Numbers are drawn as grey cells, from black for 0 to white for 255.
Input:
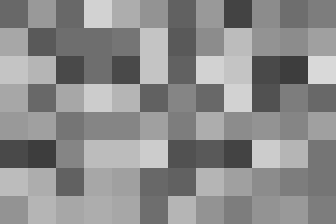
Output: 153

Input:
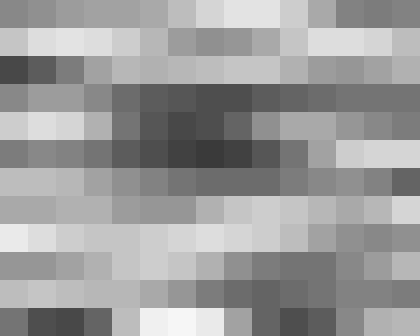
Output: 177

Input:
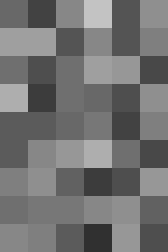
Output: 151

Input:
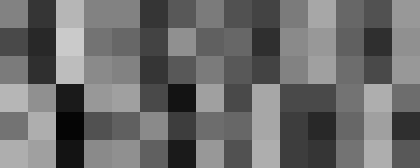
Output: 174

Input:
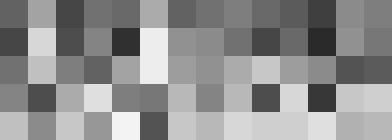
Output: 177

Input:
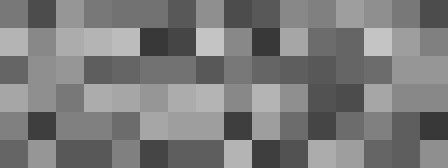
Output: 94
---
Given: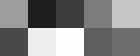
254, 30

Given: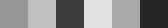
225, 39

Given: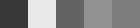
232, 56

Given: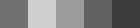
206, 61

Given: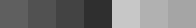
199, 47

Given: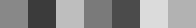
219, 59

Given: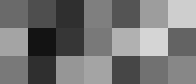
213, 19

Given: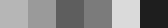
218, 30

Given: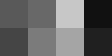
199, 17

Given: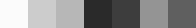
251, 42
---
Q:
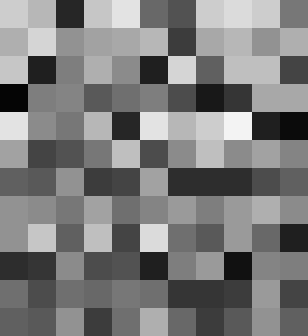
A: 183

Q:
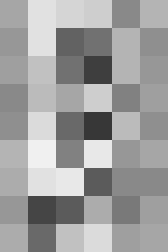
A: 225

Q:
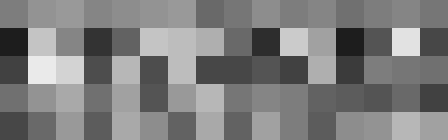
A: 147

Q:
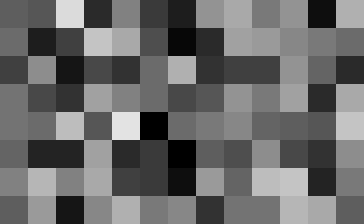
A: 86

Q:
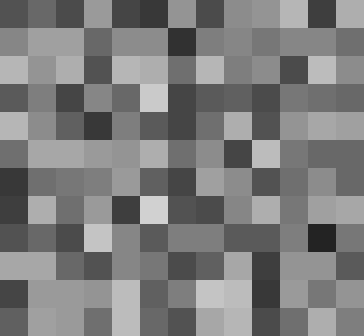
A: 104

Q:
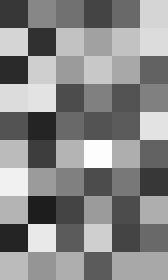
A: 135

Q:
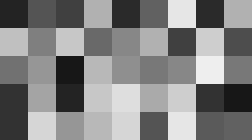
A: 84

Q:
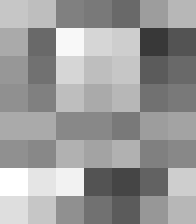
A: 190
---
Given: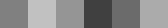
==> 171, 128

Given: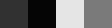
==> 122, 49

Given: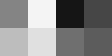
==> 70, 189

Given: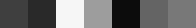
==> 120, 63

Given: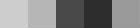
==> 154, 205

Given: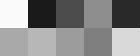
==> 41, 169

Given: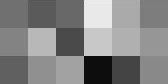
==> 125, 96

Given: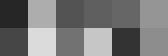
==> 149, 70
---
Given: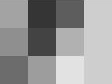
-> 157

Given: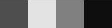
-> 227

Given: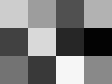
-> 57

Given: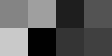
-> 1

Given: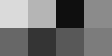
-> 52

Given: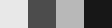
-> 76

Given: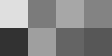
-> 159
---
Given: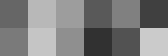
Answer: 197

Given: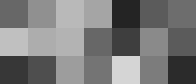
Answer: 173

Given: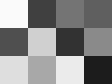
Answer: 208

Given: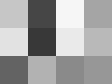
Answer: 56

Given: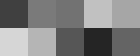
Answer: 181

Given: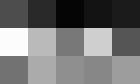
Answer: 186

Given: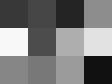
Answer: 76
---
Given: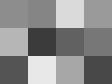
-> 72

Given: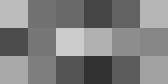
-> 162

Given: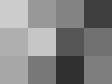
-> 126

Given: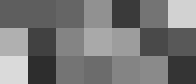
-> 52

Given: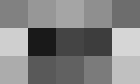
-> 192

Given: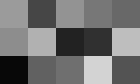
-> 83

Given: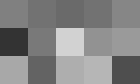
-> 78

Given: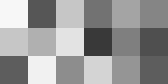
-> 93

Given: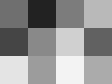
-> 171

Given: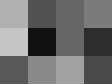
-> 74
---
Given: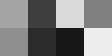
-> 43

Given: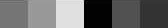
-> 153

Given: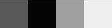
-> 5

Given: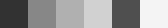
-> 135

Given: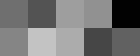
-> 195

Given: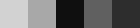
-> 168

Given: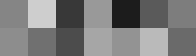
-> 112

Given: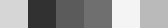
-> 49

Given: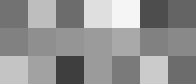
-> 162
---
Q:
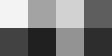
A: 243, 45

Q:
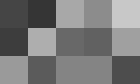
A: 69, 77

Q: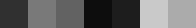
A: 48, 171

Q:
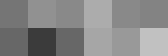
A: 117, 193

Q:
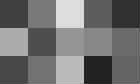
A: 64, 99

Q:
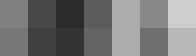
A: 127, 185

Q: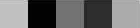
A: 193, 171

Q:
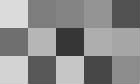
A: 219, 140

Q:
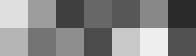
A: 223, 81

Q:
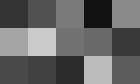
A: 51, 93
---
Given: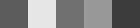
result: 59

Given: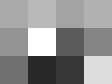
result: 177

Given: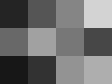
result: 211

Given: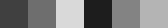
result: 180

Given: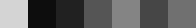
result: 112

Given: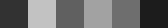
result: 28

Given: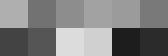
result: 121

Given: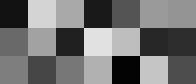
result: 148

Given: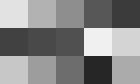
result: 59
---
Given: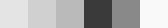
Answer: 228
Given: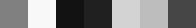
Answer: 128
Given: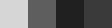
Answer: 214
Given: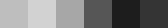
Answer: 190
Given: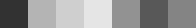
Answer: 50
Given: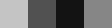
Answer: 196
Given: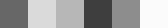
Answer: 103
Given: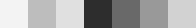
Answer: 243
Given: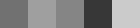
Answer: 113
